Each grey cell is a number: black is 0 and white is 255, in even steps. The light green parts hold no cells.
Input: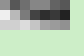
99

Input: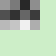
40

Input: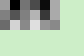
12

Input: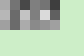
116

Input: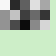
223

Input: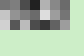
136

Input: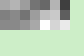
180
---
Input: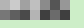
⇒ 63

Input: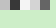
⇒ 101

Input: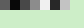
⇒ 195

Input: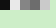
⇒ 202

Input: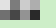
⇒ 41

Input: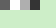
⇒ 52

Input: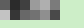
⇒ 73
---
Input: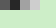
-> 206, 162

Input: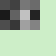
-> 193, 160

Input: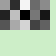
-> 244, 212

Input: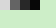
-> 216, 100

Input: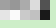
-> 250, 229

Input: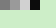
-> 209, 154

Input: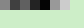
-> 204, 153

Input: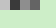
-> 194, 142

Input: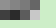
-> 200, 144
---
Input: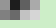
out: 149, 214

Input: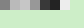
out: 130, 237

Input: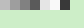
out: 189, 57

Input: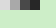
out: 219, 39

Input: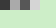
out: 57, 213

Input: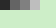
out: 41, 190

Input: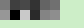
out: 122, 142

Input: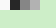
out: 249, 178

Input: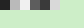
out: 35, 217
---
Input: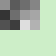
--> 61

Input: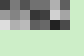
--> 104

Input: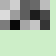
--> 166

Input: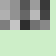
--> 45

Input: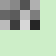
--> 60

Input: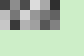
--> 160

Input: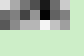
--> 244
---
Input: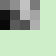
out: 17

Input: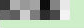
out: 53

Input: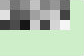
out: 225

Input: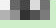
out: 242

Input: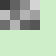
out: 190

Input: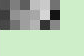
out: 61
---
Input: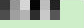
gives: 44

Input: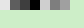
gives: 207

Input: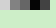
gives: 102

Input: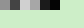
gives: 167

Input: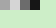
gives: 213

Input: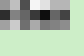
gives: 121

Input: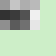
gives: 91

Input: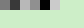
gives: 144

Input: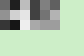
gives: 169
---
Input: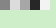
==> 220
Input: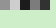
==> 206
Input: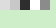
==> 200
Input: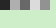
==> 175
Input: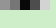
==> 118
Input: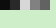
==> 41
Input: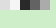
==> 245
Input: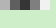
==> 95
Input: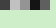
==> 193
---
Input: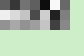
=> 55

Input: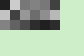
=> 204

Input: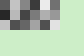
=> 195

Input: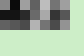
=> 11

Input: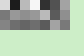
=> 28

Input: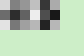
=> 129

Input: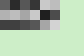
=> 43

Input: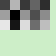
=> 181
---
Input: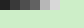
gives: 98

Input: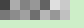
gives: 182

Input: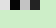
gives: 5

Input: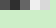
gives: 101

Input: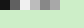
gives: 188

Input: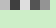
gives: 222

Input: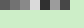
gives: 48

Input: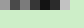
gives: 19

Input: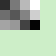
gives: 152
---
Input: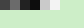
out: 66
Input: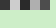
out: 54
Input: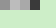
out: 147
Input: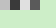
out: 192
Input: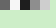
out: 102
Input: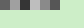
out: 97
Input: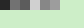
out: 39
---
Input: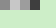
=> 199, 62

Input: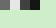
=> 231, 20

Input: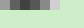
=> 208, 66

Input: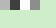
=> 252, 63

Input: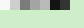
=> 248, 20

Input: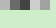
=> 205, 67

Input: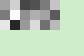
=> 250, 39

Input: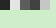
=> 228, 38
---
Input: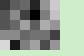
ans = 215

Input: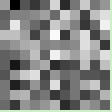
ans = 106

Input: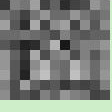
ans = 140

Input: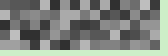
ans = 160

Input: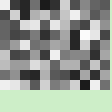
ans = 239

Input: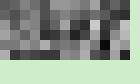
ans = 173
